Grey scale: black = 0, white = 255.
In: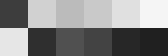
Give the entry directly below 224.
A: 39
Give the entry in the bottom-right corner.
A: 32
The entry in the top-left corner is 61
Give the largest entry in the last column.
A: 245

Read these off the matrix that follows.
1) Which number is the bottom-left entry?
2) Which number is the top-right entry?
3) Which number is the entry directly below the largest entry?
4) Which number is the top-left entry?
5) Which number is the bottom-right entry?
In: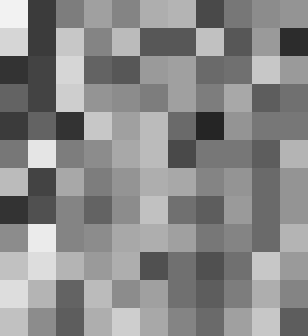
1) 193
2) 148
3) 214
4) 242
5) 93

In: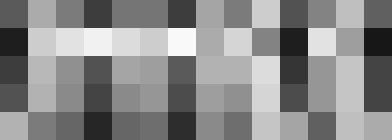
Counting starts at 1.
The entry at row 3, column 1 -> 61
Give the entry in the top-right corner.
96
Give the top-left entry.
90
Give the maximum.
249
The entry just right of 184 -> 144
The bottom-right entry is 171
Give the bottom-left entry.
178
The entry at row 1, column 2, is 171
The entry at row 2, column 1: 30
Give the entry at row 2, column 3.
226
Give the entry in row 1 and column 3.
123
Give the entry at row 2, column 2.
205
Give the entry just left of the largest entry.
205
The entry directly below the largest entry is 90

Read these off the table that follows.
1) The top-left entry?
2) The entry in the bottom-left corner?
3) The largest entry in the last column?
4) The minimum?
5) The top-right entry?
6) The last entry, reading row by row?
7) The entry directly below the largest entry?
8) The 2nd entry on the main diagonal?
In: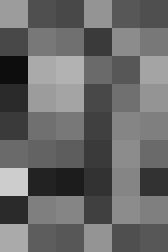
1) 156
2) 170
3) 164
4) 13
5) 79
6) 87
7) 42
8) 120

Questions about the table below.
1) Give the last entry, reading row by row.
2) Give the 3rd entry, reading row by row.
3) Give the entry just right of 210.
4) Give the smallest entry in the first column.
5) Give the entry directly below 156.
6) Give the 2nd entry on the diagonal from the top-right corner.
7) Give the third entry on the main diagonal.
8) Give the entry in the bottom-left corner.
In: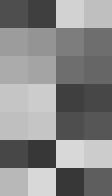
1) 94
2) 210
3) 191
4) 71
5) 171
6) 125
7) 110
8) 184

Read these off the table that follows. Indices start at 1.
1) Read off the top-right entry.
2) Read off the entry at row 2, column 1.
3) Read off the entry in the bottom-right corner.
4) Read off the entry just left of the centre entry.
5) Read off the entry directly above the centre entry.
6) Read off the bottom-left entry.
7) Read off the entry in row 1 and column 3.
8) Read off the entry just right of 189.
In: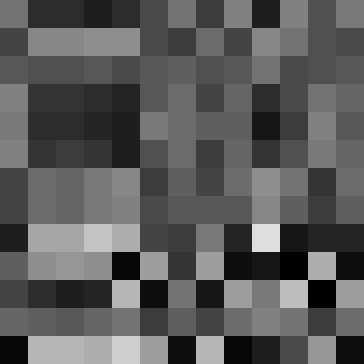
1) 121
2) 68
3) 14
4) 60
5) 108
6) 7
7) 44
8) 1

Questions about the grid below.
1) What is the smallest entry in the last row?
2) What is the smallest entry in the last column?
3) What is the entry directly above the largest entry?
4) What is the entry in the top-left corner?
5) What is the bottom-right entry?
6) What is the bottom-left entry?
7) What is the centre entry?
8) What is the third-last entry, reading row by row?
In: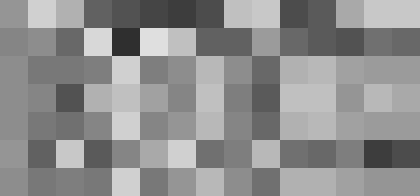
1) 112
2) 76
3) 69
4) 149
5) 149
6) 141
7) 192
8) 161
